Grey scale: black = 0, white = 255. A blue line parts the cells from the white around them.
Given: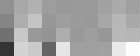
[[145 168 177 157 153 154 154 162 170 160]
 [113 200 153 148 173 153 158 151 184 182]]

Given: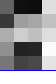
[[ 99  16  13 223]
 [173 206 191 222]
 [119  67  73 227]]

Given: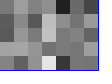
[[121 157 130 143  32 106  70]
 [ 89 150 122 193 122 130 100]
 [132  97 146 229  55 119 117]]

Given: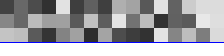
[[ 66 104  76  49 226  62  96  63 175 163  88 226  98 204 220 220]
 [196 190  90  52 131 161  45 164  77  61  50 227 133 189 125 218]]

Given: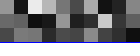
[[150  21 235 183 118  74 170  18  35 134]
 [ 72 122 118  42  75  69 138  67  47  15]]

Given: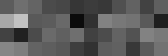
[[ 92 111 100  75  71  54  60  56  80  98  66  95]
 [ 66  33  75 106  96 111  65  76  99  82 130 121]]
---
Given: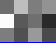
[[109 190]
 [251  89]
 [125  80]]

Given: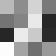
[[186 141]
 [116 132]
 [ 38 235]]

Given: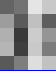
[[100 115]
 [157  90]
 [176  57]]

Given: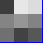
[[ 61 231]
 [132 150]
 [112  66]]

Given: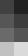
[[ 65  34]
 [ 86  61]
 [106  84]]

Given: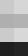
[[202 214]
 [175 178]
 [203 216]]

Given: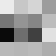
[[235 199]
 [118 148]
 [ 10 110]]
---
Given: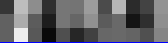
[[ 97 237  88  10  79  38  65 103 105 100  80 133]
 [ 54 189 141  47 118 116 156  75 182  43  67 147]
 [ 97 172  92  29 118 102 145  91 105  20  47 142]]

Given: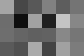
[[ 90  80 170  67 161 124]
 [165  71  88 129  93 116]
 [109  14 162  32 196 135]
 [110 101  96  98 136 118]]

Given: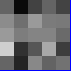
[[101  36 136  99 114]
 [100  10  66 100  67]
 [140 111 154 123 121]
 [154 125 132 132 106]
 [207  49  86 169  61]]

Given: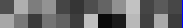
[[167 120  58 116  98  61 191  10  27 185  64 170  60]
 [ 78 175 125 147  69  53  78 100 145 194  69  90  71]]

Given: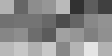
[[185 199 176 200 135 180 229 178]
 [179 102 141 150 186  49  93  64]
 [113 116 116 104  76 101 136 146]
 [134 142 109  91 161 150 128 144]]

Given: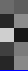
[[ 38 137]
 [107  93]
 [ 39 140]
 [207  23]
 [ 64 123]]

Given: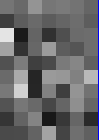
[[ 74  75  99 163  68 111  96]
 [117 105 148 118 122 115 101]
 [ 62  93 106  92 101 109  93]
 [228  26 100  49  79 107 109]
 [162  50 103 156  93  85 109]
 [ 81 124  63  74 122 134  96]
 [106 170  37 154 151 129 185]
 [120 209  38 129  62 148 114]
 [ 83 119 105  71 101 143 102]
 [ 53  99 132  24  56 102  42]]
